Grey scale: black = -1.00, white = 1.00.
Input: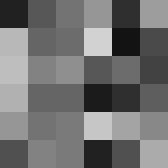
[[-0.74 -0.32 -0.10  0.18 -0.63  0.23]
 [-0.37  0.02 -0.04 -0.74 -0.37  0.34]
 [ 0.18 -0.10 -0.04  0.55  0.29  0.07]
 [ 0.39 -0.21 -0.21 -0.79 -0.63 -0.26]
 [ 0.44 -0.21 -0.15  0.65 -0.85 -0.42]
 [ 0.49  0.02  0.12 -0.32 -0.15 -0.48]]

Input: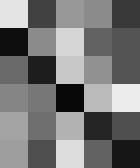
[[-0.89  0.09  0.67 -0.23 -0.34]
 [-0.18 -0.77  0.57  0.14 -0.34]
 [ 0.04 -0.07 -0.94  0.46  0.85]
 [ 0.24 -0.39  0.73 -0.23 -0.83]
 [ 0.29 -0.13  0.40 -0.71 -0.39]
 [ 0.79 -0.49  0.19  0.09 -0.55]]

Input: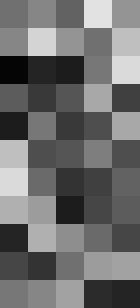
[[-0.96 -0.72 -0.78 -0.07  0.71]
 [-0.78 -0.07 -0.55 -0.39  0.32]
 [-0.72  0.38  0.11 -0.17 -0.45]
 [-0.45 -0.60 -0.12  0.22  0.27]
 [-0.28 -0.55 -0.33  0.32 -0.50]
 [-0.12  0.05 -0.23  0.77  0.16]
 [-0.07  0.05  0.27 -0.66 -0.72]
 [ 0.05  0.66  0.16 -0.12  0.50]
 [ 0.38  0.22 -0.78 -0.45 -0.28]
 [ 0.50 -0.39 -0.33 -0.01 -0.39]
 [ 0.71 -0.17 -0.60 -0.50 -0.23]]

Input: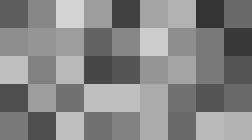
[[-0.39  0.23 -0.11  0.50  0.50  0.34 -0.11 -0.33 -0.17]
 [-0.27  0.06  0.66  0.23 -0.49  0.29  0.39 -0.60 -0.17]
 [-0.05 -0.39  0.50 -0.11  0.01  0.34 -0.17  0.45  0.39]
 [ 0.11  0.17  0.23 -0.22  0.06  0.61  0.11 -0.05 -0.55]
 [ 0.50  0.01  0.45 -0.44 -0.33  0.17  0.29 -0.05 -0.33]]

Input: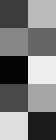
[[-0.97  0.86]
 [-0.53  0.47]
 [-0.43  0.30]
 [ 0.06 -0.21]
 [ 0.75 -0.80]]

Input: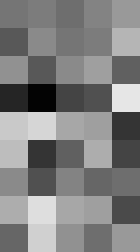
[[-0.71 -0.98 -0.47 -0.37  0.80]
 [-0.31  0.08 -0.08 -0.03  0.42]
 [-0.20  0.63  0.14 -0.14  0.20]
 [-0.08 -0.03 -0.14  0.03  0.20]
 [ 0.08 -0.37  0.03 -0.20 -0.14]
 [ 0.14 -0.31  0.08  0.25 -0.25]
 [ 0.36  0.74  0.31  0.25 -0.42]
 [ 0.48 -0.59 -0.25  0.36 -0.47]
 [ 0.58  0.68  0.31  0.25 -0.59]]
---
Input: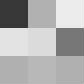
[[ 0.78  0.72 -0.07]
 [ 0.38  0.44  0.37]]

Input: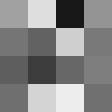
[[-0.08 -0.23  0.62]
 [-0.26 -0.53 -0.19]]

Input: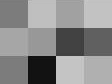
[[ 0.30  0.19 -0.49]
 [-0.03 -0.86  0.54]]

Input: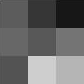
[[-0.19 -0.31 -0.09]
 [-0.35  0.61  0.41]]

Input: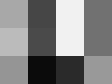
[[ 0.47 -0.42  0.89]
 [ 0.17 -0.91 -0.67]]

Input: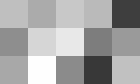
[[0.11 0.68 0.82]
 [0.32 0.99 0.09]]

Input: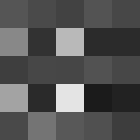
[[ 0.07 -0.61  0.45]
 [-0.51 -0.44 -0.45]]

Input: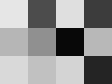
[[ 0.43  0.13 -0.94]
 [ 0.70  0.51  0.66]]

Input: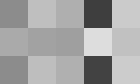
[[0.33 0.27 0.25]
 [0.10 0.49 0.38]]
